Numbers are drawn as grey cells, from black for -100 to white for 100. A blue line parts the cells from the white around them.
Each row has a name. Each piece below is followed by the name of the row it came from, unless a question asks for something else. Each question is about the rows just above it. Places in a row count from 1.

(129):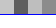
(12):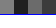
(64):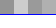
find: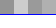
(64)
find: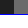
(12)

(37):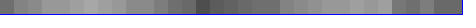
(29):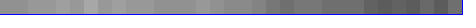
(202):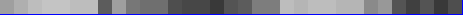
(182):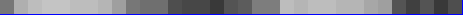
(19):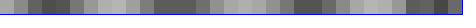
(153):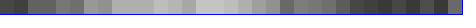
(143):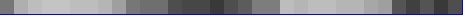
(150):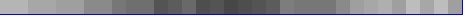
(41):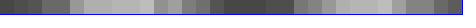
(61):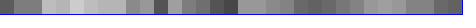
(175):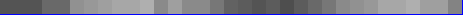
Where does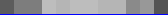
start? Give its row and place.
(202), 18
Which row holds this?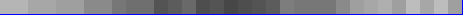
(150)
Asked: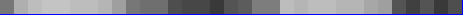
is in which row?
(182)
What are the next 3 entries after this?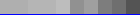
| -44 | -44 | -44 |
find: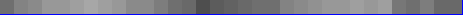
(37)

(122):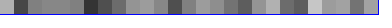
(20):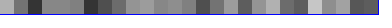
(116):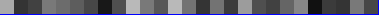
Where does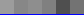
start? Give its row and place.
(20), 11
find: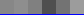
(20)
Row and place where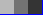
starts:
(116), 13
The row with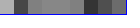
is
(122)
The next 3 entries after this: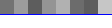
|  11 |  27 | -32 |
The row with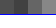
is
(116)

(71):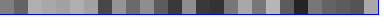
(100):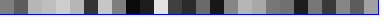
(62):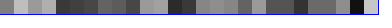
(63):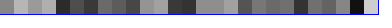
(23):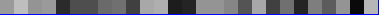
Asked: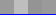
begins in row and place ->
(23), 1
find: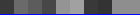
(63)
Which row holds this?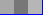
(71)
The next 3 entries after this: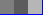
| 49 | 61 | 43 |

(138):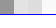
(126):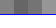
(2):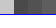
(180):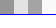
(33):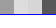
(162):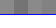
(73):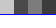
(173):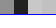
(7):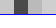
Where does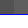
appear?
(2)
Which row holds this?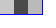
(7)
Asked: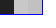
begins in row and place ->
(173), 2
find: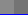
(162)
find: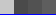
(2)
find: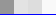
(138)

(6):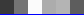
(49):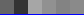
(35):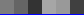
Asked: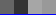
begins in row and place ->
(35), 2
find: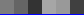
(35)

